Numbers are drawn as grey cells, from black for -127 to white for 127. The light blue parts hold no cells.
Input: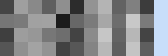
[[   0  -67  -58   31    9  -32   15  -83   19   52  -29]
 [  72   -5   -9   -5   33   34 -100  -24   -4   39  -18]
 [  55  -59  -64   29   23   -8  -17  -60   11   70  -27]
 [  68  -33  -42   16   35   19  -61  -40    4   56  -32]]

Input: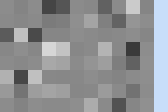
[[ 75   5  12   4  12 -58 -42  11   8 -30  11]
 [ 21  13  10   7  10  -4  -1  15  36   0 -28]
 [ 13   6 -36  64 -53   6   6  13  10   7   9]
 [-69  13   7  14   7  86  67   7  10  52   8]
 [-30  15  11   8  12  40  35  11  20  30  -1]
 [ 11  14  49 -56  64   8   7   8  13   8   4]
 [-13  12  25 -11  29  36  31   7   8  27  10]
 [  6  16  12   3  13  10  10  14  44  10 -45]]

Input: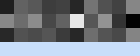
[[ -61    6  -96  -29  -39  -66  -62  -89  -11  -46]
 [ -76 -124    8  -19   12  -55  -29  103  -41   19]
 [ -54    4  -87  -45  -52  -42  -68  -88  -17  -43]]

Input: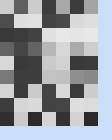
[[-68  36  77 -32  76 -66  40]
 [ 90  94 -50  95  98 -59 -54]
 [101 104 -70 -66 -60  96 103]
 [ 43  78 -28 -57 -28  55  87]
 [-71 -68  88 -69 -67  74  82]
 [ 15   8  -7 -66 -66  67  65]
 [-68  77  84 -68  75 -59  89]
 [ 95  91 -67  86  90 -60 -58]
 [ 82 -85 -80  74 -85  84 -77]]

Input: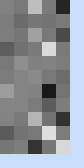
[[  -5  -90    1   -7   62]
 [ -12   -6   -2  -20   -8]
 [  -7  -53   -1   -8   32]
 [  90   -6  -34  -14   -5]
 [   2   -3   -7   14    0]
 [  -7  -19   -3    4    9]
 [-103  -11   28    4    2]
 [ -35   -2    5    4   -4]
 [ -13  -77    3   -5   52]
 [  95   -3  -36  -12   -7]
 [  -8   88   -9   -2  -76]]

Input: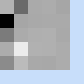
[[  44   38   51  -21   42]
 [  42   42 -125   38   41]
 [  48   41   -4   43   47]
 [  48   44   44  108   49]
 [  40   44   11   59   41]]
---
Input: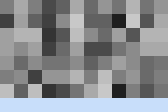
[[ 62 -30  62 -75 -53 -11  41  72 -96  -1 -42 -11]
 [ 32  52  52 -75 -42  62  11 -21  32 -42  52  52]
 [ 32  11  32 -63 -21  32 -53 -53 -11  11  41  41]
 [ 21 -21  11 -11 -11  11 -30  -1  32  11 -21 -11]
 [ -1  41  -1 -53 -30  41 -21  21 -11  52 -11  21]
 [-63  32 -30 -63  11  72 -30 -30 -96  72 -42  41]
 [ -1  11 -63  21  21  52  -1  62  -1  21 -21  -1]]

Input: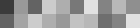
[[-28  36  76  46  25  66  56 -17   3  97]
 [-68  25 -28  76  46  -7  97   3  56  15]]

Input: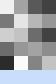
[[ -7 101  55  23]
 [-19  23  35  13]
 [-84 123   4  67]
 [ 79  67 -19 -61]
 [112  35 -38 -61]]

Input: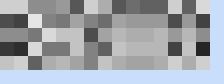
[[-50 -61 101   2  -7  35   2 -18  35  25  25  25 -50  25 -61]
 [-71 -81  89  -7  -7  67   2 -30  67  55  55  55 -61  67 -90]
 [ 79  79  13  13  25 -40  79  45 -40 -18 -30 -30  79 -30  89]
 [ 13  13  -7  89  67  67 -50  35  55  45  45  55  25  55  13]
 [ 67  79 -30  45  55  35   2  67  45  35  35  45  79  45  79]]

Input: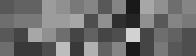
[[ -39  -58   39   16  -17  -58  -29  -58  -49   82  -58  -17  -29  -49]
 [ -17   -6   -6   28   28   39  -49   16  -80  -91   16  -39    5   -6]
 [ -39  -29  -29   28   16   -6    5  -39    5 -102   39   16  -17    5]
 [ -17  -70  -70  -49   61  -70   49  -29    5 -102  -58   -6  -39  -49]]

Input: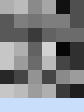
[[  70   59   28   47  -69  -98]
 [ -88  -58   19  -58   10   28]
 [  47   59   10   38 -110  -48]
 [ -39   -1  -10   -1   -1  -48]
 [  70   28  -20   59  -58  -79]
 [  70   47  -29   82 -120  -79]
 [ -39  -39  -69  -29  -20  -20]]

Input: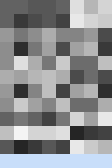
[[ 63 116  84  84  95 -90 -70 -61]
 [ 45  33  54  63  45 -52 -19 -52]
 [ 13  95  45  -8  74 -19 -19  63]
 [ 13  74  33   4  63 -19 -19  45]
 [ 24  -8  13  45   4   4  24 -52]
 [ 24 -81   4  63 -61  33  54 -81]
 [ 13 -81  -8  33 -52  33  54 -70]
 [-29  -8 -29 -61  -8  84  33 104]
 [-29 -29 -40 -40 -29  95  54  84]
 [-29 -70 -52 -40 -61 104  84  74]
 [-40 -90 -70 -40 -61 104  74  54]]
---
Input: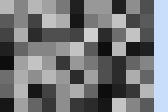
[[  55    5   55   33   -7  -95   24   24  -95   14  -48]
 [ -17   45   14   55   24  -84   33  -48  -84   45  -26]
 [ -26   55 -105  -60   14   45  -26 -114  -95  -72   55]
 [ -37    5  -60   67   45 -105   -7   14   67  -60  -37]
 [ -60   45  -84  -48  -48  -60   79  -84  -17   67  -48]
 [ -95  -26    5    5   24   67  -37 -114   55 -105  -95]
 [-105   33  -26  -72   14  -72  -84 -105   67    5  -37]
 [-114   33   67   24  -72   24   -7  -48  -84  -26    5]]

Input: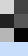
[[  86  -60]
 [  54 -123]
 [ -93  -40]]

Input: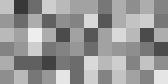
[[ 67 -71 -19  78  57  34  34  -8  45  14  45   3]
 [ 57  34 110  45 -52  34 -40  34  89  57 -52  45]
 [ 45 -31 -31 -62  -8 -19  89  57  78   3  67  14]
 [ 23 -19  45 -31  14   3  89 -40  45  67  78  -8]
 [ 14  57  -8  23 101 -19  78   3  67  34   3 101]
 [  3  23  78  -8   3  23 -19  34  23  14  -8 -52]]

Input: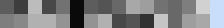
[[  -1    8   49   49   19 -117   19   49  -55  -43  -77   69  -23   30
    40]
 [ -34  -66   60  -55  -13 -117  -34  -43  -23   40   30  -13  -23   -1
    81]]

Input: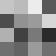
[[ 69  59 108 -38]
 [ 49 -62  -6 -85]
 [-15 -27  27 -15]
 [-50  18  27  87]]

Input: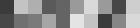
[[-56 -15  -5  38 -27 100  67 -68   6  89]
 [-68  67  47 -37 -27  26  89  26 -56  78]]
